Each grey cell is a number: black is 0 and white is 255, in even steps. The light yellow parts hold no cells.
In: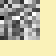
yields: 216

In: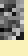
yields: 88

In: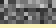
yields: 129

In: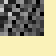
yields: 124

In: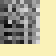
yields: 112

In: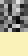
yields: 227

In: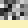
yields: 148
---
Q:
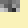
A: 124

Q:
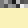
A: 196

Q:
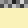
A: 167

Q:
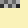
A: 36

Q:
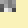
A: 137

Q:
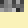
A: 96

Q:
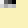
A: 185

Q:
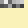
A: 64

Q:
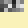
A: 228

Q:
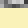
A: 140
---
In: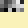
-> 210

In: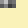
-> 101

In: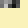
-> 44

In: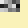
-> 219

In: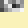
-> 85

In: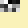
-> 147

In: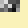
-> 41

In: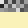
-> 170

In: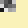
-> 102
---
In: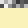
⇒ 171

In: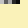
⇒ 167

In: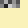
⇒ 206

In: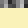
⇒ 136

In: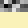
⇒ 140

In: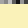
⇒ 21
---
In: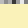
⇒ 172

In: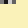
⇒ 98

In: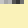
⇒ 166

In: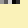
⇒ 88

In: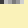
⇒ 166

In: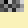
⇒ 181

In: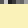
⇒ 114
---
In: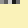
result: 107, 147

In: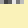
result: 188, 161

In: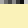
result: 200, 168

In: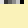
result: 6, 225

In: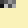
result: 115, 17

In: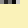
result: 200, 140

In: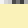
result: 171, 243

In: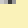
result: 151, 203

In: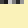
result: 150, 67

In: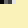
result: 229, 4
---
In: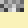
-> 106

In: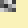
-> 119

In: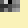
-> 146

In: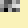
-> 57

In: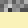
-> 79

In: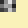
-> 199

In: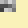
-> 185
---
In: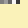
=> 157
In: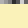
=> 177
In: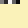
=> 127
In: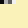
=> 179
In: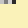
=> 197
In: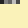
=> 129
